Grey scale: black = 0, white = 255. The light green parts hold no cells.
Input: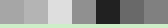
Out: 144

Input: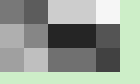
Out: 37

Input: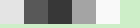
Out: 55

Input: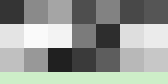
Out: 123

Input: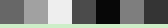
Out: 75

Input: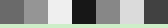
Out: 23

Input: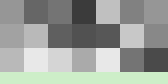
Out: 81

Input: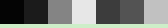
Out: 231

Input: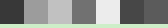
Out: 113
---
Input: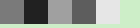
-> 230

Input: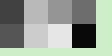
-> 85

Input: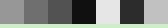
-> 230

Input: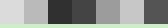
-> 156

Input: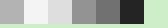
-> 113

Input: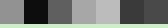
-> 188
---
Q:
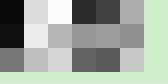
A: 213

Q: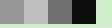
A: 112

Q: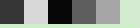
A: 5

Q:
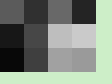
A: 161

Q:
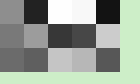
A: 197

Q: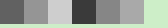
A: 206
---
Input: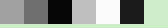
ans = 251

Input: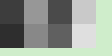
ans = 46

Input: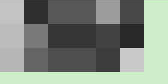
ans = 156

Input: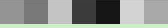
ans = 22

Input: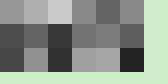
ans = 100

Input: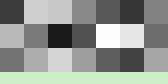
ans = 88

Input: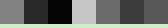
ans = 107

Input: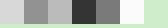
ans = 122

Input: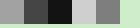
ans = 126
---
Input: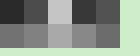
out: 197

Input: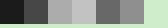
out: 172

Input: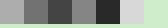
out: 68

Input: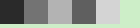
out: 179

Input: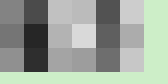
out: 193

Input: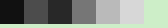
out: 40

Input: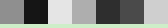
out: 229
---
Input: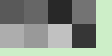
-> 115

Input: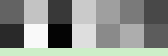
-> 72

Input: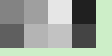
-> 32

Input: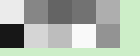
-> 174

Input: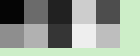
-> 77

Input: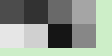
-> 165

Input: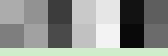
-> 94

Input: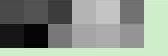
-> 113
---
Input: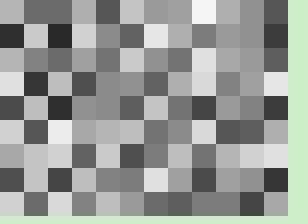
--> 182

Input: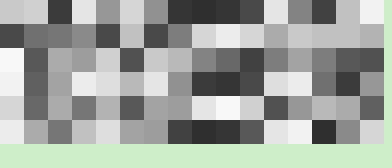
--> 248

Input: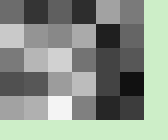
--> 122

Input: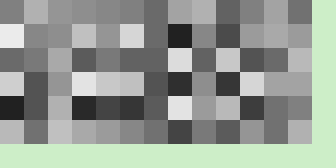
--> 106

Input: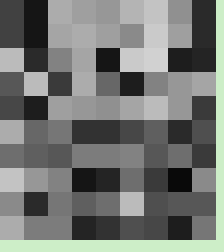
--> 187

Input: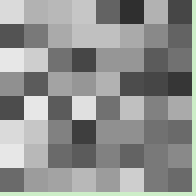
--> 231

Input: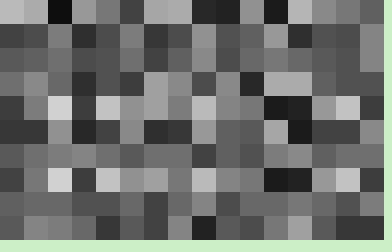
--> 89
